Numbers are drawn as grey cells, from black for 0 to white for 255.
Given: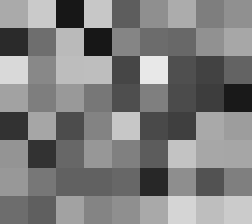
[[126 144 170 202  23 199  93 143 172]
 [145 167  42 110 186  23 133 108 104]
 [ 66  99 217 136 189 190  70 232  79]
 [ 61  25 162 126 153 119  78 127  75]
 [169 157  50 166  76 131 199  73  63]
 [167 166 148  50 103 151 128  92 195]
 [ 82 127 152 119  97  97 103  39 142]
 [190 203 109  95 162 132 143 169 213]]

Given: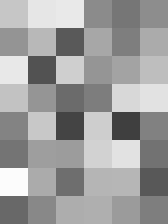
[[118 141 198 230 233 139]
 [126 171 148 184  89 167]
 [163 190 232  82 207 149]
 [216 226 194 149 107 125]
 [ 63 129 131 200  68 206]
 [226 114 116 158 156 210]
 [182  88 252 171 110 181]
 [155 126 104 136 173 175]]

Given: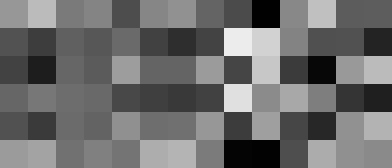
[[ 92  93 151 187 122 132  77 134 145 100  75   1 136 192]
 [ 81  35  82  61  96  87 106  65  46  67 236 210 131  80]
 [153 187  66  29 102  91 157 100 100 155  69 199  59   7]
 [ 52  31 102 119 109 105  72  63  57  65 224 139 168 126]
 [145 179  81  58 107  99 144 110 112 151  60 159  70  39]
 [144 138 155 163 113 128 116 173 180 123   4   2  78 172]]

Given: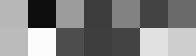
[[ 67 106 183  14 156  60 130]
 [225 206 187 252  77  62  67]]

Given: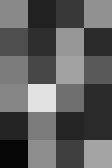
[[ 56 145 137  33]
 [151  43  78  46]
 [162  89 124  71]
 [111  43 134 226]
 [ 37  42  36 123]
 [ 63 164   7 142]]

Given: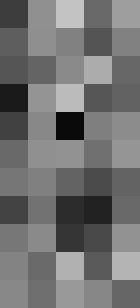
[[105 158  61 144 195]
 [ 84 129  94 143 129]
 [172 103  85 100 138]
 [ 86  98  26 148 187]
 [127 140  65 136  10]
 [112 149 105 144 146]
 [ 75  99 118 128  99]
 [ 34 105  67 114  44]
 [ 73 146 119 138  53]
 [ 90 180 131 106 177]
 [135 102 136 111 153]]

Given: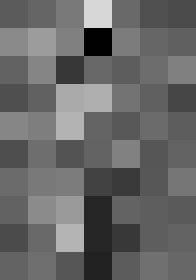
[[ 80  75  91 101 121 215 105]
 [102  96 138 156 128   1 124]
 [109 128  98 133  55 104  93]
 [ 96  70  79  97 170 175 115]
 [107  93 134 126 179 100  88]
 [ 86  99  78 110  83  99 129]
 [ 87 118 107 121 124  66  58]
 [ 94  90  98 139 154  38  99]
 [ 94  99  75 105 180  38  56]
 [112 103  99 111  86  34  92]]

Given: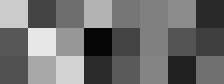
[[140  41 203  68 110 179 118 128]
 [ 84  63  87 231 151   6  67 128]
 [ 33 111  81 168 211  43  90 132]]

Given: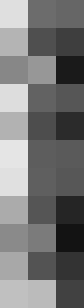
[[108 102 223]
 [ 79  62 180]
 [151  26 135]
 [ 98  86 221]
 [ 77  43 178]
 [ 93  90 229]
 [ 95  87 224]
 [ 85  37 171]
 [123  19 138]
 [ 83  51 168]
 [187  65 192]]
